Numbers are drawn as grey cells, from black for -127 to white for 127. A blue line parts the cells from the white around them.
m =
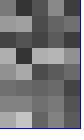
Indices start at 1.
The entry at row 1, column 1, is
-7
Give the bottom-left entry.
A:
40
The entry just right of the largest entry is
-28
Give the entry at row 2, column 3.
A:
-51
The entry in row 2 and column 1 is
25
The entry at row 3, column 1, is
-59
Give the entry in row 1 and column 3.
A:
-44
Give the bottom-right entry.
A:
-36
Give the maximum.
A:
68
